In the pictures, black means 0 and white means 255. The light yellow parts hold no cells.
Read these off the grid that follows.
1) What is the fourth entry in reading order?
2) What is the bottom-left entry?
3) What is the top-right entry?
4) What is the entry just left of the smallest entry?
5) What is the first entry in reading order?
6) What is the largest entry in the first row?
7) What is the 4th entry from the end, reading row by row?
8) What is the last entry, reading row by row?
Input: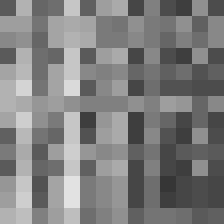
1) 110
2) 178
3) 77
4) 110
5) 90
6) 197
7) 116
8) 97

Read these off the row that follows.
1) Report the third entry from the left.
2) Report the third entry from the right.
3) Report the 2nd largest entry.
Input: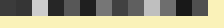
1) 204
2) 110
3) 191

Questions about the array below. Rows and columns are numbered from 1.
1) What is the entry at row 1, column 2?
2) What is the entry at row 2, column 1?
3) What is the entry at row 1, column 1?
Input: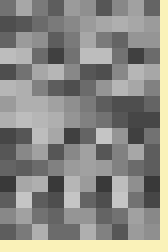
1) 167
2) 78
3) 114

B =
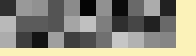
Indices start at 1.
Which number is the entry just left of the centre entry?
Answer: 165
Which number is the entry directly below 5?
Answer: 192
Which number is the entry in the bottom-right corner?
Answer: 133
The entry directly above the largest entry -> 47
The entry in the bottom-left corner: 172
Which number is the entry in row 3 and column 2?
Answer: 62
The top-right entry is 33
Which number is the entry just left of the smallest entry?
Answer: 139
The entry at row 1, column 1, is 47
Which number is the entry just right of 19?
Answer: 159

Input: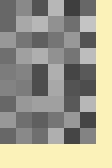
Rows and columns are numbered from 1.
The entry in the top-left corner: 103
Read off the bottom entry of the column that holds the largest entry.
131
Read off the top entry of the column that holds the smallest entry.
62
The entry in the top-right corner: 103
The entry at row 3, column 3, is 95
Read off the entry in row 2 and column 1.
103
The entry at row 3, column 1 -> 152
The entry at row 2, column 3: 183
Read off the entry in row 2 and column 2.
168
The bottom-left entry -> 103
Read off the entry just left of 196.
111
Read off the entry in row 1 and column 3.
83

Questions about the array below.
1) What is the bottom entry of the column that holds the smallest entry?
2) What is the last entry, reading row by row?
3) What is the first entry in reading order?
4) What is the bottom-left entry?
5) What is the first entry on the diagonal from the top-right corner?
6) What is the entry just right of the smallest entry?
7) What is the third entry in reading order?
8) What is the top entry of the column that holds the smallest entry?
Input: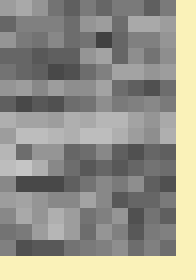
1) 128
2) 109
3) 157
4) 128
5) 122
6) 102
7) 149
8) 102

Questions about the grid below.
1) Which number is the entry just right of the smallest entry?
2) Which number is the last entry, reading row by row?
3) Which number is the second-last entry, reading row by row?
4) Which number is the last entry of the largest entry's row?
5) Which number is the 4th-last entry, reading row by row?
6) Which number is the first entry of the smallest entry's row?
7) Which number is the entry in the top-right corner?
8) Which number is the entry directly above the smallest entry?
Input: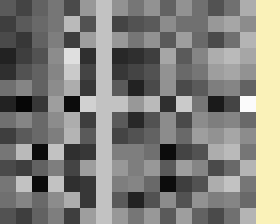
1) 55
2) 180
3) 112
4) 251
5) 98
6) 34
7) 173
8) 133
